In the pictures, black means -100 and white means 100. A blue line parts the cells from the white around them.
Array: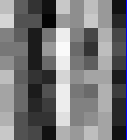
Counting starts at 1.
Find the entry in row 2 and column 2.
-36
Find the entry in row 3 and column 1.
1
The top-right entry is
-87
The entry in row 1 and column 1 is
49
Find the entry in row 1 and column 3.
-60
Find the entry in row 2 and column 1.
67
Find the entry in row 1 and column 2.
-26
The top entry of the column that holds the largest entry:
57
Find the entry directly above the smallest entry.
-87
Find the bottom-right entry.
-87
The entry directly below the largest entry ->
86
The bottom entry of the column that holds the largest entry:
39
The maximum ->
96
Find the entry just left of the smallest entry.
-36
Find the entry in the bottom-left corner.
57
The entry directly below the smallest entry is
-7
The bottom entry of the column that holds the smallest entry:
-87
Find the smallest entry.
-97
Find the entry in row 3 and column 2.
-26

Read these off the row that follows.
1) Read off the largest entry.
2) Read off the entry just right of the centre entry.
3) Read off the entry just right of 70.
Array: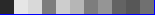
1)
80
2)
-2
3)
-2
